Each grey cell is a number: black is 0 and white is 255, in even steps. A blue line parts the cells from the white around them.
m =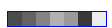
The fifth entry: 155
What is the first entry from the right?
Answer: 236
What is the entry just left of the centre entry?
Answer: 132

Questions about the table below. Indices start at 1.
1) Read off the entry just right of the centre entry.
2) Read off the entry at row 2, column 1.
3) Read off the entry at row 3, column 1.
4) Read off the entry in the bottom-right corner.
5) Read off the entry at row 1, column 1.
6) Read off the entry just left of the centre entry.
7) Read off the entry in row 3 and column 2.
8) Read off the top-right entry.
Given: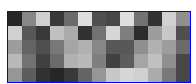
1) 87
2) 208
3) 157
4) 71
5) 38
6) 177
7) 100
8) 143

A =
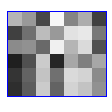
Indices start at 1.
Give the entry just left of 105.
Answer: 145
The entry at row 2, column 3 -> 188
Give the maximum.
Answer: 247
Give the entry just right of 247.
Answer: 133
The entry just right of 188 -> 153
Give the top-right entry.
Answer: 64
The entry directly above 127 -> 218
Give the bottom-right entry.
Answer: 145
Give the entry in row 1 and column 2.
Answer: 153
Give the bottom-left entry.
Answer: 46
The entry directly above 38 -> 240
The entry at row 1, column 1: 181
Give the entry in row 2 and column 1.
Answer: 64

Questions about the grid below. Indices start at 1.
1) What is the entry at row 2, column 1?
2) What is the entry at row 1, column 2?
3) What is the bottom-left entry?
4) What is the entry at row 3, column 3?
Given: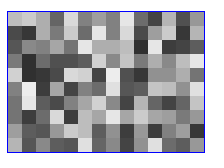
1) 74
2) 203
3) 181
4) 129

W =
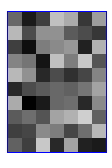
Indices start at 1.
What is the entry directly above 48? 125
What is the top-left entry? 104
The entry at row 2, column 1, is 184
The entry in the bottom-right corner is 26
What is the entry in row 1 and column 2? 26
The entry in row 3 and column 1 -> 63
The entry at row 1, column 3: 63
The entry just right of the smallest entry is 26
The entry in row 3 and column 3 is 125
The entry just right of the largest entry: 97
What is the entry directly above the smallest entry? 76
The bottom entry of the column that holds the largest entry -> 33
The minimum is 1
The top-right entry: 157
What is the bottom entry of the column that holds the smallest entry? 63
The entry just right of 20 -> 192
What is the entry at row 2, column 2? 76
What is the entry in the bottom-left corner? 97
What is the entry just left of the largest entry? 177
